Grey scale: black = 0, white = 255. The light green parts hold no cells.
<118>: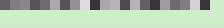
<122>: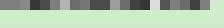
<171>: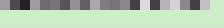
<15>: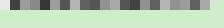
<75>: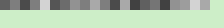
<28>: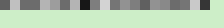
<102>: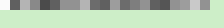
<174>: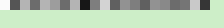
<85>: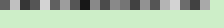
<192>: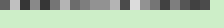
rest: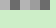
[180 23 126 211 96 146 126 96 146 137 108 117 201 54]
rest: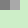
[126 75 169 65 96 117 65 146 157 211 169]
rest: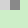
[65 192]
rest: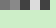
[180 211 137 65 192]
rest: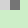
[146 126 96 146 137 108 117 201 54]
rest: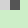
[108 146 126 169 126 75 169 65 96 117 65 146 157 211 169]
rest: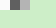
[137 75 96 146 146 180 108 96 157 108 126 146 96 85 146 157 201 146]

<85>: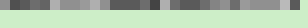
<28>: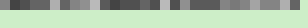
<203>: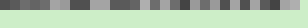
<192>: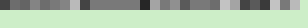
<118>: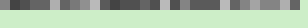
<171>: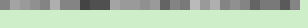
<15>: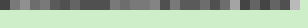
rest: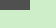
[121 109 121 121 132 80 121 90 90 109 80 109 164 68 100 68 100 80 186]
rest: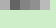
[90 68 80 80 100 80 186 80 144 90 90 90 132 121 132 164 132 132 175 100]
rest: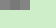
[164 132 132 175 100]
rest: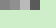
[68 80 80 100 80 186 80 144 90 90 90 132 121 132 164 132 132 175 100]
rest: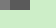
[109 80 109 164 68 100 68 100 80 186]
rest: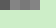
[164 132 132 175 100]
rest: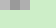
[132 144 132 100 121 121 90 132]

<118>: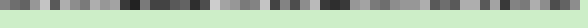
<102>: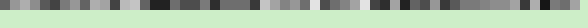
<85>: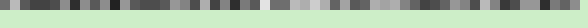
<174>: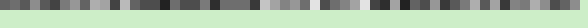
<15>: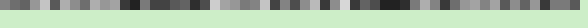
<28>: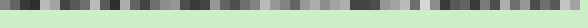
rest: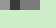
[89]
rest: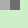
[151 77 110 89 196 163]
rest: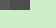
[89 151 131 77 174 67 131 46 122 89 227 110 110 186 174 205 174 99 163 89 99 174 163 174 131 99 67 77 99 151 131 77 186 131 57 77 151 151 46 122 99 141]
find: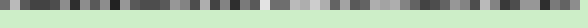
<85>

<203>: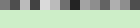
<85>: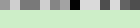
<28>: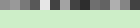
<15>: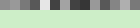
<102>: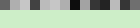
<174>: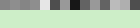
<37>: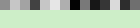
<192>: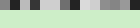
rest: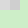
[142 133 153 35]
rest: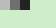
[163 142 99 175 142 78]
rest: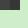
[153 88 133 175 121]
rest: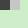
[230 175 3 121 23 54 218 45 111]
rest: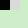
[218 78 218 99 78]
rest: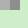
[78]

